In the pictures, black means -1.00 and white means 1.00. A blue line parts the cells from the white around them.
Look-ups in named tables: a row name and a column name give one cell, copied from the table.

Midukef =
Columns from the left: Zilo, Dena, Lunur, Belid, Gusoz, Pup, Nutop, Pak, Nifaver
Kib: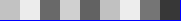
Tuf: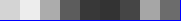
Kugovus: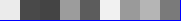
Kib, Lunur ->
-0.18
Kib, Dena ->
0.85
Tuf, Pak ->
0.30
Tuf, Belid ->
-0.28
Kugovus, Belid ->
0.22
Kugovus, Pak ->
0.42
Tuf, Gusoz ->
-0.56
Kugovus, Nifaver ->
-0.04
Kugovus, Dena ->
-0.43
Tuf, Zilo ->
0.66
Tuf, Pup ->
-0.60
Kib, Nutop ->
0.86
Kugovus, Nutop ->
0.21
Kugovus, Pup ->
0.89
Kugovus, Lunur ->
-0.47
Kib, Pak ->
-0.08
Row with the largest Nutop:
Kib

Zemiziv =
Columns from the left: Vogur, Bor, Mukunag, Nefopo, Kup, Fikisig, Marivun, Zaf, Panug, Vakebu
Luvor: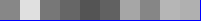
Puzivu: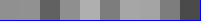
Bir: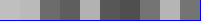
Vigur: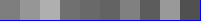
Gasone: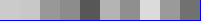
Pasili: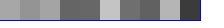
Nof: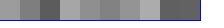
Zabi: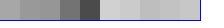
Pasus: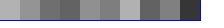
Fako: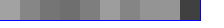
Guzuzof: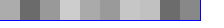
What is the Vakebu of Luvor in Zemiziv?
0.38
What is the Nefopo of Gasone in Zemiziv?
0.10
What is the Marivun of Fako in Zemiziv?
0.04
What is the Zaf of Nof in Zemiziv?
0.35
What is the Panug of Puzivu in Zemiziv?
-0.02
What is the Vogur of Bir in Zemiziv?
0.50
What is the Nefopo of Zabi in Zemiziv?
-0.10
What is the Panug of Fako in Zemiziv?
0.17
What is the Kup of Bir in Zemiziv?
0.40
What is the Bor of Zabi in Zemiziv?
0.20
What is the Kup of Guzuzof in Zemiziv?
0.33
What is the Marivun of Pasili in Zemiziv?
-0.13
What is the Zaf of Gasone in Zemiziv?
0.72
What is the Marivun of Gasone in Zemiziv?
0.12
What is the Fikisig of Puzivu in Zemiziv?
-0.02
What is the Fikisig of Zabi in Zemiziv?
0.64
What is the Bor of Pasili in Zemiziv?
0.16
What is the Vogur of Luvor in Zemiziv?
0.06

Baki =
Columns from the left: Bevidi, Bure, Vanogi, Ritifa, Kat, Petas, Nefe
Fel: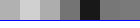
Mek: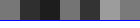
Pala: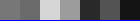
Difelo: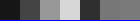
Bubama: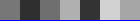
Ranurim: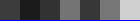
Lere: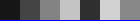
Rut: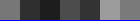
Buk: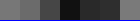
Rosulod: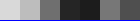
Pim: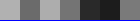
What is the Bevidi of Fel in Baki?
0.39
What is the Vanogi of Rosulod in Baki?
-0.13
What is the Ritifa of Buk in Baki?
-0.87
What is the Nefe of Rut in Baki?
-0.04
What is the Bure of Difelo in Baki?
-0.47
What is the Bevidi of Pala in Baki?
-0.07
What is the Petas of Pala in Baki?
-0.35
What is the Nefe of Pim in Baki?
-0.04
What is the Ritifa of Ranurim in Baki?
-0.09
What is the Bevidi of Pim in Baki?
0.39
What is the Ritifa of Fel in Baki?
-0.09
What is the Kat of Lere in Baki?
-0.63
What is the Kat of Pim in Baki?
-0.68
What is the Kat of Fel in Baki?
-0.81
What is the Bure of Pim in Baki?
-0.16
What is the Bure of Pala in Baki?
-0.16
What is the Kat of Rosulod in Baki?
-0.78
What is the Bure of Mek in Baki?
-0.63
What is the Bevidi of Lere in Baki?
-0.83
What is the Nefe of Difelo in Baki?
-0.04

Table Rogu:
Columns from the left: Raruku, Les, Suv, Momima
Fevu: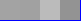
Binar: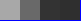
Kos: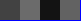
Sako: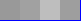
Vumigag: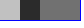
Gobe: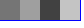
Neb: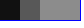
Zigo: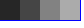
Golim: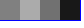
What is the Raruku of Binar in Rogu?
0.32
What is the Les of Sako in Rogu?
0.26
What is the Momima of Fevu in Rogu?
0.15
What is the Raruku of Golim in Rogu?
0.00
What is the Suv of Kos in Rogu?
-0.85
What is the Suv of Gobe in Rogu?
-0.49
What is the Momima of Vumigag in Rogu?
-0.11
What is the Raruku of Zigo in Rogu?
-0.70
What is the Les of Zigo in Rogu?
-0.46
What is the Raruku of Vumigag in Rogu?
0.51
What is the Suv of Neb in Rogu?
0.10
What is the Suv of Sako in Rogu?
0.49
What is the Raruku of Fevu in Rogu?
0.28
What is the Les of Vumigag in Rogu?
-0.66
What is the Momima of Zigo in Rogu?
0.34
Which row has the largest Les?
Golim

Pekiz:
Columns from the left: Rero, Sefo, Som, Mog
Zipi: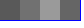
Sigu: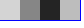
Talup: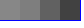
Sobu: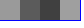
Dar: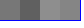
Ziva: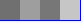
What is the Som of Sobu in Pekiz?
-0.50
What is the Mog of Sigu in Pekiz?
0.48
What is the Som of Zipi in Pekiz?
0.21
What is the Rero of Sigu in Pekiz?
0.66
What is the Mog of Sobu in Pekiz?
0.25
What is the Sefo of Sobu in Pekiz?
-0.29
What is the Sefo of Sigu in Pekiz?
0.05
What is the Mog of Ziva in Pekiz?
0.55
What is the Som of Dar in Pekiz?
0.11
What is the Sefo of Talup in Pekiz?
-0.01
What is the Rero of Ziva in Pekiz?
-0.12
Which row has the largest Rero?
Sigu

